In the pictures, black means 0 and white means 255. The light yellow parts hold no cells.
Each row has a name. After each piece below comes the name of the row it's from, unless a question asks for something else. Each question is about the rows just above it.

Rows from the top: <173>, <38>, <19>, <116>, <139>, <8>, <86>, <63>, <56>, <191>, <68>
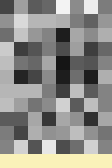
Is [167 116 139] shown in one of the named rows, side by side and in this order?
no
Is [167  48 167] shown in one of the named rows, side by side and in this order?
no
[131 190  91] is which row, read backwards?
<63>
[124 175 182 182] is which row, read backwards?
<38>

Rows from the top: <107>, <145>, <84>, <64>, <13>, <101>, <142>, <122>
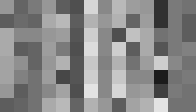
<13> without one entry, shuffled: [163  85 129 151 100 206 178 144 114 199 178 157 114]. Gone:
[136]
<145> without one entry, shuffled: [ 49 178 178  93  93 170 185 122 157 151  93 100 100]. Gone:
[107]
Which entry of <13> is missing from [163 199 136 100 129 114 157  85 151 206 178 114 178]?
[144]

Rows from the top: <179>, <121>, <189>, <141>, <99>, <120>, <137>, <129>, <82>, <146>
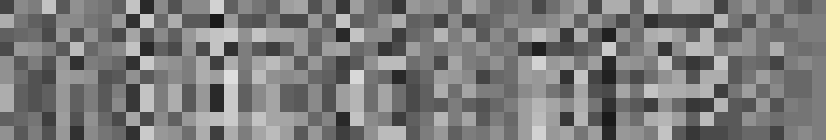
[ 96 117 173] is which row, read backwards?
<121>
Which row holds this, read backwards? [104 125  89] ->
<82>
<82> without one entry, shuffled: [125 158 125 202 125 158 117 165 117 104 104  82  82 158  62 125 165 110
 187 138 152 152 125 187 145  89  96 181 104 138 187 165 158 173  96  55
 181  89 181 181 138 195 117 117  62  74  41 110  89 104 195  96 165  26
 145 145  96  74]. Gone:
[132]
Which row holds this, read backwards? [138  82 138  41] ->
<179>

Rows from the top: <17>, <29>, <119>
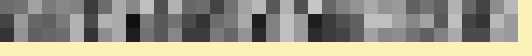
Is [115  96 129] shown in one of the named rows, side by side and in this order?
yes
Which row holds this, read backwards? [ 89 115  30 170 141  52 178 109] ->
<119>

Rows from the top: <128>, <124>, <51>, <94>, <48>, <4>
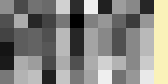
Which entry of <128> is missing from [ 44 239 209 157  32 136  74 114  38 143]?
[106]
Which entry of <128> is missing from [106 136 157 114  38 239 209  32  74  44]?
[143]
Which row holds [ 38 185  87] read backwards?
<94>
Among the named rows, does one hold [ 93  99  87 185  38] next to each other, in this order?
yes
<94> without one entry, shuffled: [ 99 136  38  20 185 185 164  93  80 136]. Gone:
[87]

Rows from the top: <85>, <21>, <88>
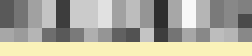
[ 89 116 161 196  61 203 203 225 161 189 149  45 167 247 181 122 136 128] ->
<85>
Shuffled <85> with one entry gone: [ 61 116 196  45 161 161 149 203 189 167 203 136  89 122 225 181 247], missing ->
[128]
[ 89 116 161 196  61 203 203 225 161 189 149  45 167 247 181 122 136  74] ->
<21>

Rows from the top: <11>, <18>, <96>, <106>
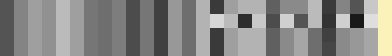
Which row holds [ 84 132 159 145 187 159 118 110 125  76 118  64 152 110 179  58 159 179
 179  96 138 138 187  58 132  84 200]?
<11>
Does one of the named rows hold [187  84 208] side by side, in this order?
no
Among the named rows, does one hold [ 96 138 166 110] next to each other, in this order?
yes

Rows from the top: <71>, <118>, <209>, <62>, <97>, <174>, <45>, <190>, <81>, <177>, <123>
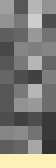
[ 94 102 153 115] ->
<209>
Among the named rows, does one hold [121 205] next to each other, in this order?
yes
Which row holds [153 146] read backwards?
<190>

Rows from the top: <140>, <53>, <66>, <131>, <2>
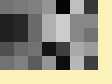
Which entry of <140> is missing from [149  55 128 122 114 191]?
[5]
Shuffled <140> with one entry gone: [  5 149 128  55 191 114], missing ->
[122]

